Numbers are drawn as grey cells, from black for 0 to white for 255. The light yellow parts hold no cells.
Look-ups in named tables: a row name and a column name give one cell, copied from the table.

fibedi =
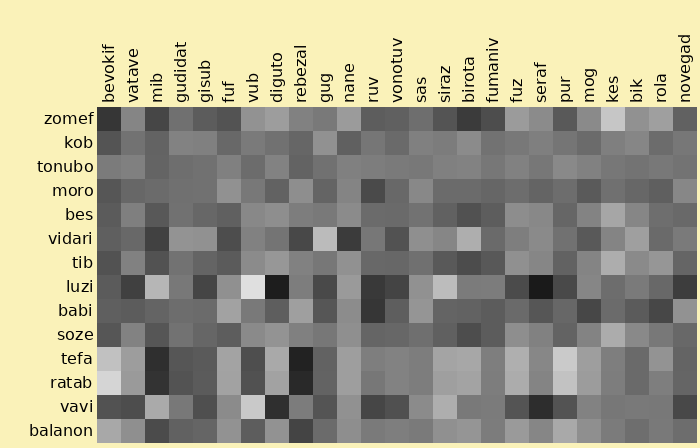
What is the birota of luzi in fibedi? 123
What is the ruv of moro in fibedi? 74
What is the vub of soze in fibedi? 138
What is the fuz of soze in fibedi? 142
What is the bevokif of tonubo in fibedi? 123
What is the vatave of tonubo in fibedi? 128
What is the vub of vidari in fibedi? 129
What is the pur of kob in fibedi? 117
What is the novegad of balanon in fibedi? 109
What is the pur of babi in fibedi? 103

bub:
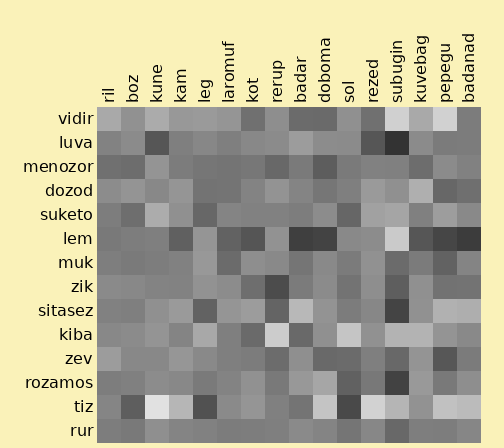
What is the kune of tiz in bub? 225
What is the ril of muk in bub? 126
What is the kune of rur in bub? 143
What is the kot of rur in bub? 125
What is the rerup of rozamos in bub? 121
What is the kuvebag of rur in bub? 126
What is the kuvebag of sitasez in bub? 145
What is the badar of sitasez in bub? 184
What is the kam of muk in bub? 129
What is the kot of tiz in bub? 149
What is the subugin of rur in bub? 104
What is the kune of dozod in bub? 136
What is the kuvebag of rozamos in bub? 153
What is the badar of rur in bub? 138
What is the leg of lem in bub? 149
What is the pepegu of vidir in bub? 209
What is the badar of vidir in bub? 107
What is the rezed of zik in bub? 142

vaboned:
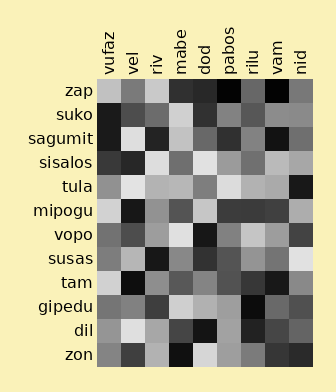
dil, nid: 100
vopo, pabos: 129
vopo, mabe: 224
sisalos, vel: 39
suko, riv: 108
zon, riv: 178
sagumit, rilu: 130

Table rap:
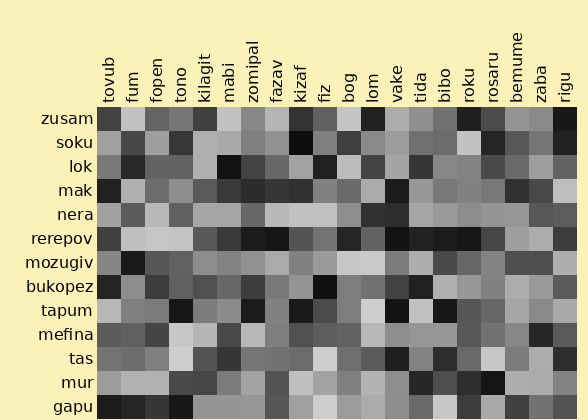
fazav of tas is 114
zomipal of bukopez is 61
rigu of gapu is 82
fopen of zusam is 100
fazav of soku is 146
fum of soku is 71
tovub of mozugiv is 134
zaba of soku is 117
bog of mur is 128
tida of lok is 54

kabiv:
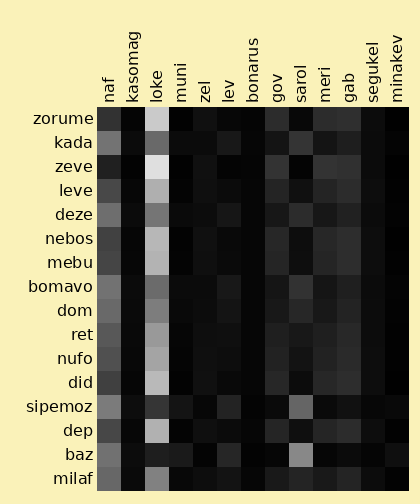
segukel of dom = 12
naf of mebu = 69
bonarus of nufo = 6
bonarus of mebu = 6
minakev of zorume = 1
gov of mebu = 37
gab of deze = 33
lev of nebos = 9
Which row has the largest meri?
zeve

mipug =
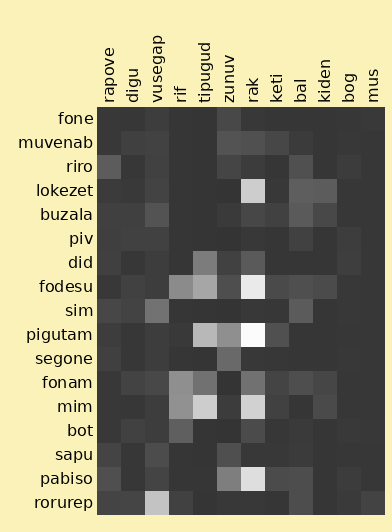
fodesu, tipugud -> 166
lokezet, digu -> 57
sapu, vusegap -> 76
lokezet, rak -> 205
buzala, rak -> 71
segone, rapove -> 64
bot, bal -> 58
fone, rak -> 56
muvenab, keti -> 71
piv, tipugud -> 53
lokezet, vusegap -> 67
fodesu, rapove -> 56
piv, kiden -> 54
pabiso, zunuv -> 126
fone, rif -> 54
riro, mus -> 55

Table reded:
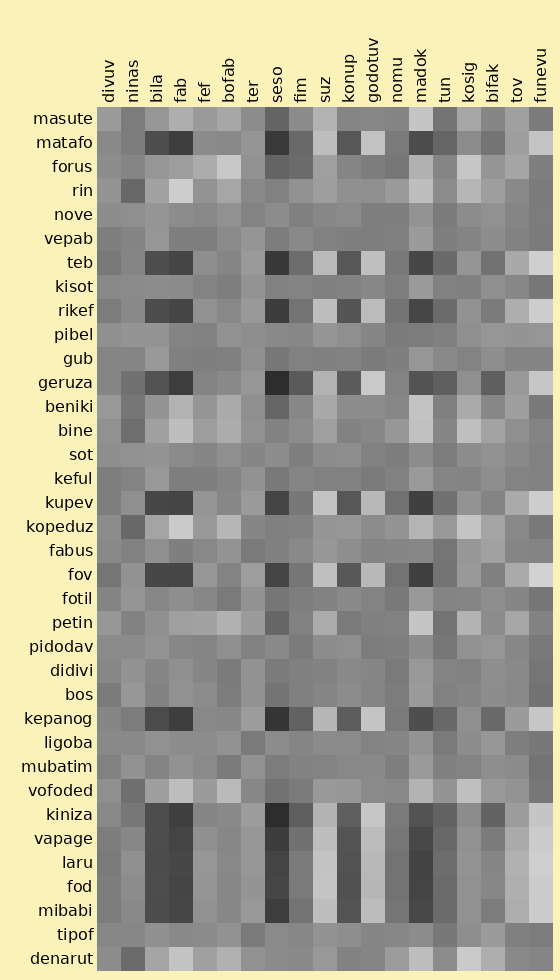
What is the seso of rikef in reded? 60
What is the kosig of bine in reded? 191
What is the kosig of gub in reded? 131
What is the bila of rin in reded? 162
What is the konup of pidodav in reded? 143
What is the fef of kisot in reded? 131
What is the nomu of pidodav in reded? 127
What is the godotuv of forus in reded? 125
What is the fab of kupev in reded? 69
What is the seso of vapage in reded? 60
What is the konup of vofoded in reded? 151
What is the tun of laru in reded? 109
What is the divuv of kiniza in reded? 136
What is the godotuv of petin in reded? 128
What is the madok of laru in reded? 67
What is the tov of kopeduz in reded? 137
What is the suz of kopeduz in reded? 149
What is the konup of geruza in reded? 91
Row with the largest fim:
rin

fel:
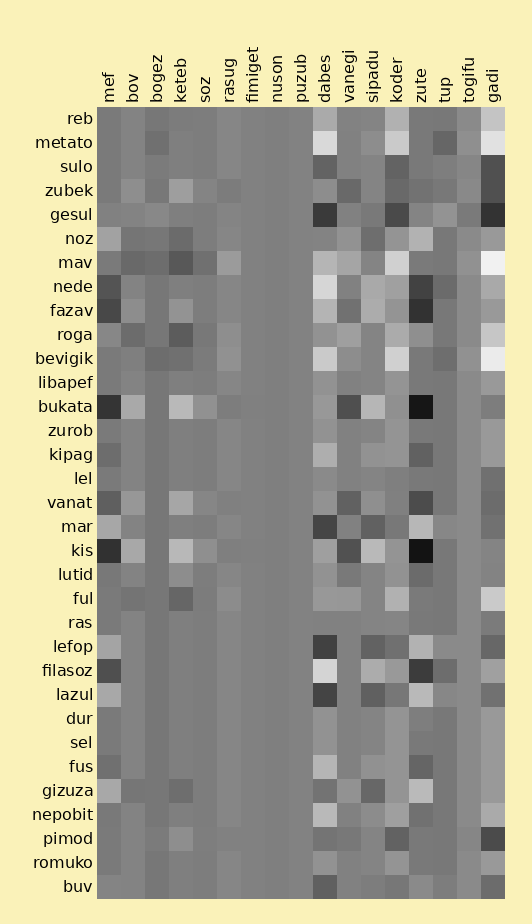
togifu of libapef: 138
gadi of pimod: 75
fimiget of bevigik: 129
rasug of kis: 127
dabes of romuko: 146
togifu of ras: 138
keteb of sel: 127
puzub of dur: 130

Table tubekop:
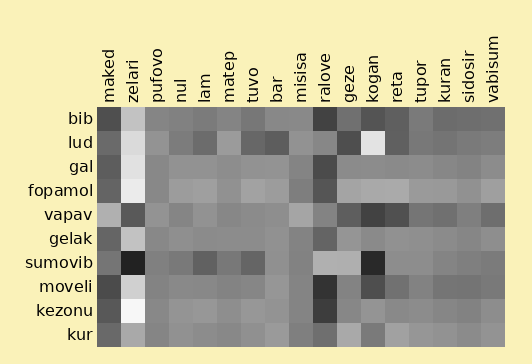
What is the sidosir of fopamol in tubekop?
145
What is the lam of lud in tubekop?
108
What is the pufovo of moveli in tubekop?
131
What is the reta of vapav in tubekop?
80
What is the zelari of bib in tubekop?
194
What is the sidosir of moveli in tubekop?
116
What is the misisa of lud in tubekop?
146
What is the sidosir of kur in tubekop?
139
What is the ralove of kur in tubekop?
111
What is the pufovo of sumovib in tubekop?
128
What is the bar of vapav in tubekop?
142
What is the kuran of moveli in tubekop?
117
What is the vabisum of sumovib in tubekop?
123
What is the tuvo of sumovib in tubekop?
101
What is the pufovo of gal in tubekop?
136
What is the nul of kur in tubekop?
145

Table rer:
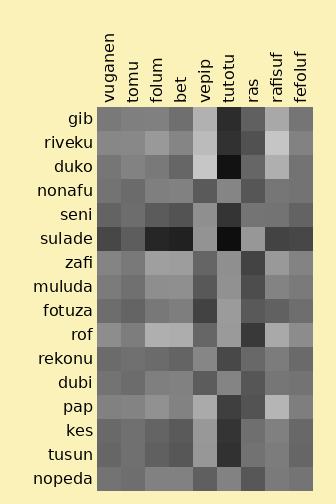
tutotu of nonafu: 133
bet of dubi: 129
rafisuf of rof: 169
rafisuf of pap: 181
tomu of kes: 112
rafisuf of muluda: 131
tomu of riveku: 136
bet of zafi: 157
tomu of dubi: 108
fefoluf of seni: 99
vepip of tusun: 151
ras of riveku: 81
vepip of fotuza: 66
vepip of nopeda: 95
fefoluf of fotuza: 110

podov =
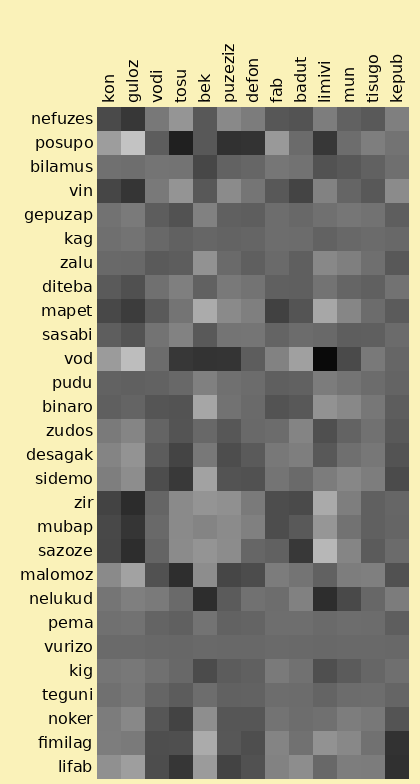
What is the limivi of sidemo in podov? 124
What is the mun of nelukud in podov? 73
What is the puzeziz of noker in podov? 86
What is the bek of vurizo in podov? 105
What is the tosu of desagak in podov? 68
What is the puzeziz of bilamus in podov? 98
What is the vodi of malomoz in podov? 81
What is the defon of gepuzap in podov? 94
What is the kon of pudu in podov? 98
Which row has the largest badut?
vod

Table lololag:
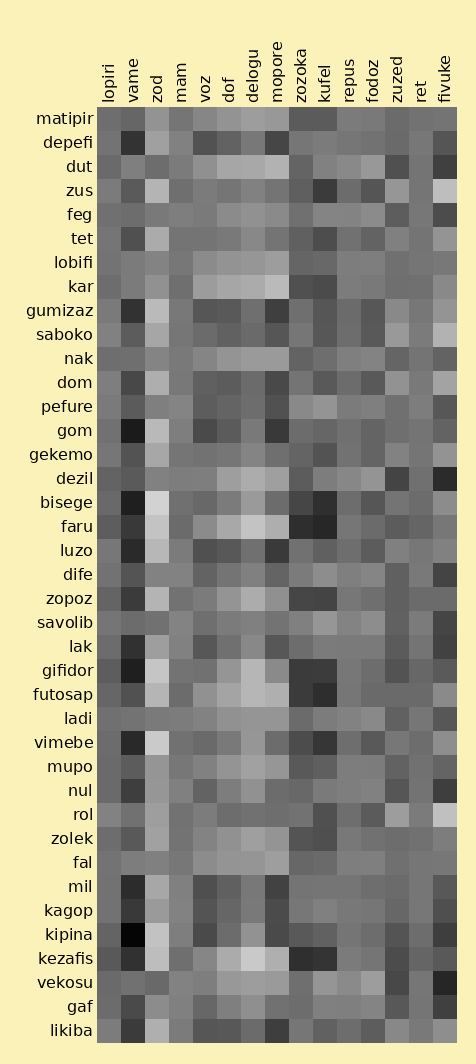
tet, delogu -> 136
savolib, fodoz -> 141
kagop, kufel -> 128
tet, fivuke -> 148
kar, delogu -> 171
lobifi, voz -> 139
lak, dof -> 112
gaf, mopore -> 113
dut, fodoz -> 152
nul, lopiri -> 106
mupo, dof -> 148
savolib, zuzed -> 97
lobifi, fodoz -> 126
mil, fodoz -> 110
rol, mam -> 114
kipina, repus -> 117
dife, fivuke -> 68
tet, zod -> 171
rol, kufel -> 80
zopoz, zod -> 180
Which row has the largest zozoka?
pefure

